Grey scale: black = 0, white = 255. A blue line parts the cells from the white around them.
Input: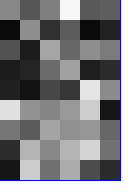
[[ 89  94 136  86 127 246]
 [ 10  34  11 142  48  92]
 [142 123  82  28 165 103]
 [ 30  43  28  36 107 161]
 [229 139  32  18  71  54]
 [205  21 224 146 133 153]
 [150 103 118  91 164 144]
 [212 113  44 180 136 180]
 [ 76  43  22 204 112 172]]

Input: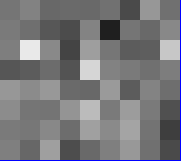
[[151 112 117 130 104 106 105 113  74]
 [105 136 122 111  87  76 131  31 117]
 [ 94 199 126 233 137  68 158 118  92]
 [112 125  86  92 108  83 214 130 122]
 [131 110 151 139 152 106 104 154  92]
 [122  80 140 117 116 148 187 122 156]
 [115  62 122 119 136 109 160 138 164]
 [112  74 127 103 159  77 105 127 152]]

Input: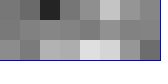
[[149 134 119 106  36 118 143 196]
 [130 131 121 129 134 131 124 145]
 [150 109 140 123 178 173 223 213]]

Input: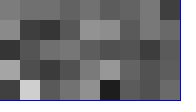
[[120  63 124 112 112  98 113  92  99]
 [120 105 138  62  54  87 146 141  90]
 [ 61  90  53  84 111 118  93  80  83]
 [ 82  93 165  78  59  81 122 151  99]
 [ 81 106  64 207  89 114 144  29  91]]

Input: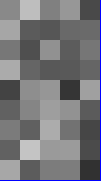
[[151  73 137 190 128]
 [105 106 166  91  86]
 [ 92 118 119  79 145]
 [ 89 101 171 101  88]
 [ 53 160  67 142 150]
 [146  91  97 133 158]
 [114  70 123  96 172]
 [155  75  97 196 154]
 [125  49 167  92 124]]

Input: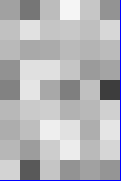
[[198 147 161 118 188 245]
 [191 215 193 225 197 200]
 [180 187 185 169 171 186]
 [155 164 146 224 224 197]
 [192  61 130 229 168 127]
 [184 208 184 202 206 178]
 [174 229 173 190 238 225]
 [186 214 183 157 205 236]
 [161 149 211  89 197 147]]
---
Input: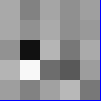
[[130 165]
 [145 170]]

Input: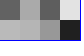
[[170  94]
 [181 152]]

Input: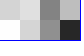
[[224 131]
 [213 144]]

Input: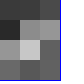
[[ 60  74]
 [140 150]]

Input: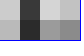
[[ 57 213]
 [ 43 155]]

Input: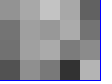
[[168 195]
 [159 152]]

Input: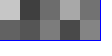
[[ 63 109]
 [ 85 124]]
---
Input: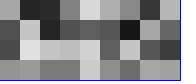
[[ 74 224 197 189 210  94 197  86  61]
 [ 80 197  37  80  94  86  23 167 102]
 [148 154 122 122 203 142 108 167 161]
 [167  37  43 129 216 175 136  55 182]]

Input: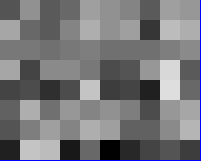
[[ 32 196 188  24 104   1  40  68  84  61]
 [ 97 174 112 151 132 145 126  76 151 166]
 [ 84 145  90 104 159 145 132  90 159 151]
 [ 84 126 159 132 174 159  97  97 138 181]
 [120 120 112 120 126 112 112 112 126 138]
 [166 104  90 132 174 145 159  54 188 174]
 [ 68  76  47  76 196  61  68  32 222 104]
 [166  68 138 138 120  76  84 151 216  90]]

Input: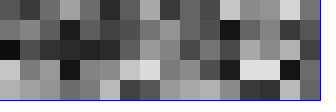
[[177 161 147 108 123 185  65  85 153 169 177 139  58  50 185 100]
 [115 131  92  27  92  65  79 115 147 100  79  20 100 131  58  85]
 [197 123 153  20 131 139 197 218 123 139  79  27 224 224  20 108]
 [ 14  79  50  42  35  42  92 153 131  73 115  73 169 139 177  65]
 [ 85  58 108 161 108  42  92 169  58 100  73 197 139 147 212 115]]

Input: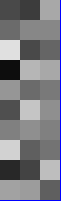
[[ 79 197 143]
 [ 13 182 168]
 [162 156  95]
 [128 143 128]
 [107 135 135]
 [150 107 121]
 [210  95 115]
 [224  73 101]
 [ 40  67 190]
 [ 73  60 168]]

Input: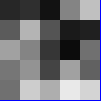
[[112 205 174 233 212]
 [ 91 180  84  26  32]
 [118 147  68 161  97]
 [161 132  54  12 112]
 [ 39  47  18 132 192]]

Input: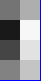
[[ 25 247]
 [ 69 226]
 [130 196]
 [116 174]]
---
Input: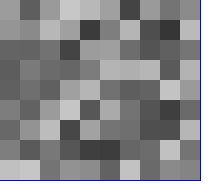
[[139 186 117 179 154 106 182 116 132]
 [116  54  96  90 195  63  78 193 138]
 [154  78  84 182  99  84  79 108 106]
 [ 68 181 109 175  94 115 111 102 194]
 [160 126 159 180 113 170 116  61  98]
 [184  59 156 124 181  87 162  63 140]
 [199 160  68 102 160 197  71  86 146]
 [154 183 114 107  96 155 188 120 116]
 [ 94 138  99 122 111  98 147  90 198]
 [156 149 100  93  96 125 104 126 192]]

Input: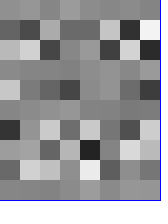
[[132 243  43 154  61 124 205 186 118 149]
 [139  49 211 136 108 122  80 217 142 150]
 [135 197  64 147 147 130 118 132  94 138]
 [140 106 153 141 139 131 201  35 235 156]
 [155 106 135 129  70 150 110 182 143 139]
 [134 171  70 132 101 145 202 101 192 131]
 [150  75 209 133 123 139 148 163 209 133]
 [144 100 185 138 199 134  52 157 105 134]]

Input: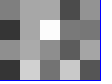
[[147 119 165  85]
 [ 75 121  92 201]
 [168 252 142 115]
 [167 167 170 209]
 [127  53 143  53]]

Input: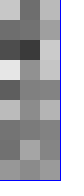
[[186 159 203 197 131 180 130 133 154]
 [110 114  58 145 128 140 123 165 139]
 [199 110  77 230  94 187 116 113 151]]

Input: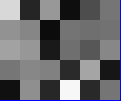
[[117 114 135  22 117]
 [ 77 111  87 165  41]
 [ 14 116 111  42 247]
 [152  12  25 129  39]
 [ 37 134 151 135 143]
 [216 146 162 118  16]]

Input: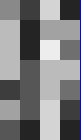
[[ 36 162 111 187 111  61  36]
 [212 162 237 187 187 212 212]
 [ 61  36  36  86  86  86  36]
 [137 187 187 187  61 162  86]]

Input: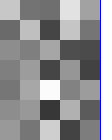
[[162 117  75  66 156  91 125]
 [226 197  78 150 130 177  67]
 [111  69 166  69 251  55 207]
 [115 191 127 156 167 152 118]
 [199 106 141 127 118 141 153]]

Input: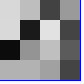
[[154  68  91  68]
 [ 66 226 191 161]
 [190  26 148 178]
 [216 217  12 178]]
